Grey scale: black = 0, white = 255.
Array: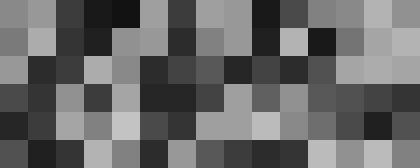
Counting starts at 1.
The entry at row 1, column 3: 60
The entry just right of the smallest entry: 159
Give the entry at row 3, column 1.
152
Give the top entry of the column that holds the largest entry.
18
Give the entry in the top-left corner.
137
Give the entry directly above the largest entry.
165
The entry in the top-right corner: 145
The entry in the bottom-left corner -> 81
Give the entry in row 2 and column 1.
122
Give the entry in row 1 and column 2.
152
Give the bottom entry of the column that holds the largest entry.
129
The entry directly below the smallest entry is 145
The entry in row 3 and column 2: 44
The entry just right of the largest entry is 74
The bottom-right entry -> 129
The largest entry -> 195

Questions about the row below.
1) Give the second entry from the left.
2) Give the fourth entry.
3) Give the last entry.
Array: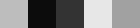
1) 12
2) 231
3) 161

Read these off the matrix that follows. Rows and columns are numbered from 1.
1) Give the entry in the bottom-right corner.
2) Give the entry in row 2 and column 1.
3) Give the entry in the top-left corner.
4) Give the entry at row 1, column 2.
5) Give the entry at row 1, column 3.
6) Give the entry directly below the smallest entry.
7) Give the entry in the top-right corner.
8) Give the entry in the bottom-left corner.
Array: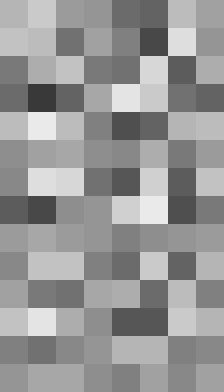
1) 161
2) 194
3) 181
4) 202
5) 155
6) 234
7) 161
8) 149

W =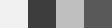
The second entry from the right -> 191
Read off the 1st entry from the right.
89

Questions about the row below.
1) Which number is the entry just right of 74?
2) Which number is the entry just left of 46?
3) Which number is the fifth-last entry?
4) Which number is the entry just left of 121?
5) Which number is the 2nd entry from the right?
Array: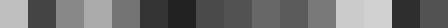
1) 82
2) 209
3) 121
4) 90
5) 46

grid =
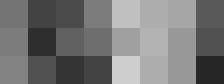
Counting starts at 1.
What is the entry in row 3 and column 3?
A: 52
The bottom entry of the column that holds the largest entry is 206
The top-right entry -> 89
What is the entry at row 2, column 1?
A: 124
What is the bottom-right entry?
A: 38
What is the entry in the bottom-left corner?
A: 131
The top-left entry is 116

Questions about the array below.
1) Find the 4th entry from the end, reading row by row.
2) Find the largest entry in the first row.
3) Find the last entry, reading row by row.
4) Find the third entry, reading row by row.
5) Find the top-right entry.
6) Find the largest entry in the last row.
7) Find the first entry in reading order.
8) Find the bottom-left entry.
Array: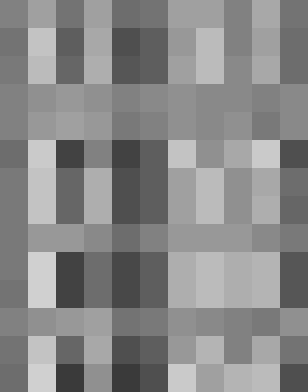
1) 160
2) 168
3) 79
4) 115
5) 115
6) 208
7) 129
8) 109

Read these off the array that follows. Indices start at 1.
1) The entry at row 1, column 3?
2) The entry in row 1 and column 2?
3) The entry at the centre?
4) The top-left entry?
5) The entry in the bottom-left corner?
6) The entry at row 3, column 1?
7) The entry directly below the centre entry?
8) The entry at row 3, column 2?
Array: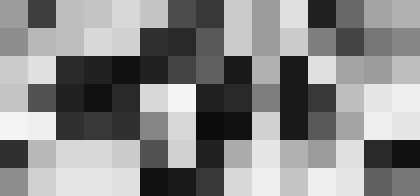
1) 190
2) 62
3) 33
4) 156
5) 142
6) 203
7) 11
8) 224

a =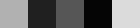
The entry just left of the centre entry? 32
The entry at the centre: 86

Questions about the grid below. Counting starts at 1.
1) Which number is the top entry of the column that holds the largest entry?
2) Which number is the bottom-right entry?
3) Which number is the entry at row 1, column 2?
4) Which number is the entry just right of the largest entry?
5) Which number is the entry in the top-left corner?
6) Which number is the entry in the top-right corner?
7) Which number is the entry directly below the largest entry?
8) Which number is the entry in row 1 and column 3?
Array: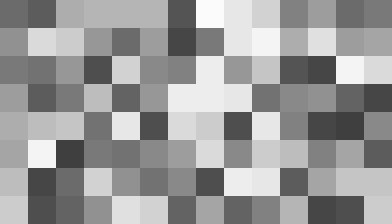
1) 251
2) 204
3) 92
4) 231
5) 107
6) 121
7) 121
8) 173

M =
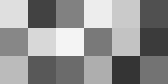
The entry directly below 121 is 174
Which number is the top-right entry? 80
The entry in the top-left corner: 223
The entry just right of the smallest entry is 115
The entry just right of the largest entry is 121

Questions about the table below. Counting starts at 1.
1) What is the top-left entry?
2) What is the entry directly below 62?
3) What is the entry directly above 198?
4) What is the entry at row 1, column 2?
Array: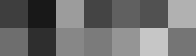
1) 62
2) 110
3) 81
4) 24
